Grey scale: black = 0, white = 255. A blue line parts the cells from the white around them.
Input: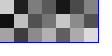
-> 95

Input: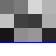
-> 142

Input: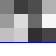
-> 205

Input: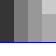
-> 122

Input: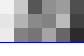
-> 164

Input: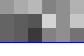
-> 130

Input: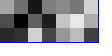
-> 151
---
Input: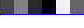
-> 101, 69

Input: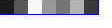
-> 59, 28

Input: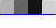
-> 208, 178

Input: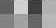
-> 176, 130

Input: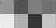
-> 113, 233

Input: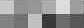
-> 157, 130

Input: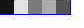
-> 84, 19

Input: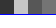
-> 116, 52

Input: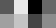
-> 103, 160

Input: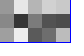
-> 201, 159
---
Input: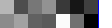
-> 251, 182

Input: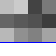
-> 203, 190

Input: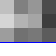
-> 213, 192

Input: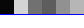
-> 212, 182

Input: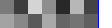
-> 212, 183

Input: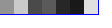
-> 224, 202

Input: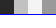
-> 244, 193
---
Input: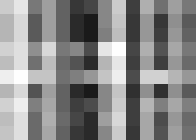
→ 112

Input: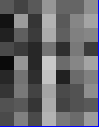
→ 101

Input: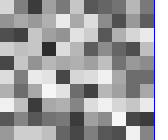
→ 115

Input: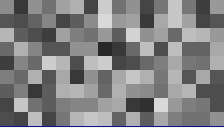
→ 119

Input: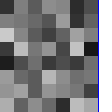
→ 134

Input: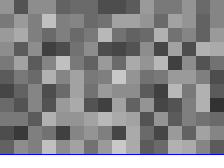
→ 148
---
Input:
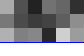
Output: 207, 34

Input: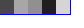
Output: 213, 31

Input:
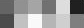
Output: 249, 32

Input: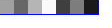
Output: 250, 26

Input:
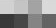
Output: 217, 57

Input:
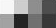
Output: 247, 36

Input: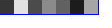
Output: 226, 28
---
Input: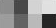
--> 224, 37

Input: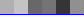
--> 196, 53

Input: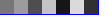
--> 218, 22

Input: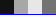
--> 231, 18

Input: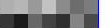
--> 194, 27

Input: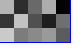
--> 202, 3
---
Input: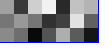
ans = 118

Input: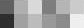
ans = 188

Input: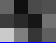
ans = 22

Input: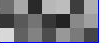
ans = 116

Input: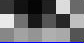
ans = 24

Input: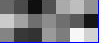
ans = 111

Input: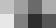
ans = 45

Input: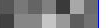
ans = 135

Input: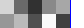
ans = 80
